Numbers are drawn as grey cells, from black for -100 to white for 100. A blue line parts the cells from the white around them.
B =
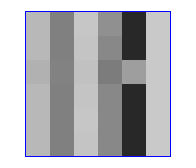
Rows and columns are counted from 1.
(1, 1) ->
44
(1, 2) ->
0
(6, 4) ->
7
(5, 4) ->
7
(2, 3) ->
54
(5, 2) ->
0
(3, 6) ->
58
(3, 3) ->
51

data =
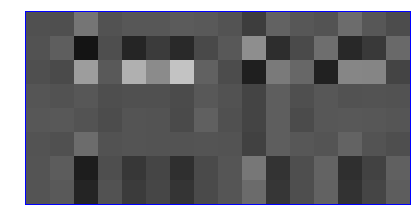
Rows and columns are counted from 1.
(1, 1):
-37
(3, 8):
-24
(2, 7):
-68
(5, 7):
-42
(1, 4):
-36
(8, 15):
-46
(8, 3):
-72
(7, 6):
-46
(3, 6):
9
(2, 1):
-36
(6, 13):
-34
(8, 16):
-27
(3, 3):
23
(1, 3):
-8
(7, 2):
-28
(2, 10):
11
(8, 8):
-42
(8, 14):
-61
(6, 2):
-37
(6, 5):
-34
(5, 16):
-33
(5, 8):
-25
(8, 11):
-58
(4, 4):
-39
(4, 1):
-33
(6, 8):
-34
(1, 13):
-35
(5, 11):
-26
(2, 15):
-55
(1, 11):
-23
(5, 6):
-35
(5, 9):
-37
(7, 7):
-63
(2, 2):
-26
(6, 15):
-35
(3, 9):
-40

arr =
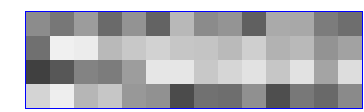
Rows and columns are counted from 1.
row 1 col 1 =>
10
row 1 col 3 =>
22
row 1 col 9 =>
16
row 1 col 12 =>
32
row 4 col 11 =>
-39
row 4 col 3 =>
43
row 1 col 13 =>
-3
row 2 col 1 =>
-12
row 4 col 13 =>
-18
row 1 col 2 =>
-7
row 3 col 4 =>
-3
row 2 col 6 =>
65
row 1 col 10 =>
-25
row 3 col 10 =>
77
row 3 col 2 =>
-32
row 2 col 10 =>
62
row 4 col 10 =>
13

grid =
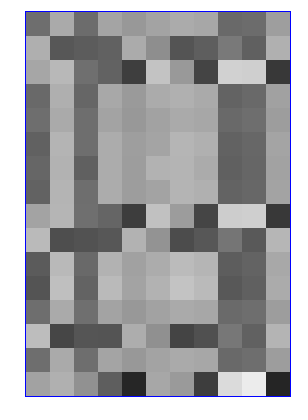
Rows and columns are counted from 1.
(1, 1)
-14
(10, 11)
43
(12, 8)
46
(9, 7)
22
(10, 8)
-32
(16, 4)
-26
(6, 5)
24
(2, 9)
-5
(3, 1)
30
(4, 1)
-18
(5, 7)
33
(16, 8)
-52
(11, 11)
32
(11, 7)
47
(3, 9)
64
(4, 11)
26
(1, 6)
28
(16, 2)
38
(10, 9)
-8
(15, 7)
33
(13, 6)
27
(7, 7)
41
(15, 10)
-14
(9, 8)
-46
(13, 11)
23
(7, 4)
35
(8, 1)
-23
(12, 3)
-22
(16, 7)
21
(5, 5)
19
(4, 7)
38
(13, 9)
-17
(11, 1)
-29
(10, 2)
-39
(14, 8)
-37
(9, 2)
42
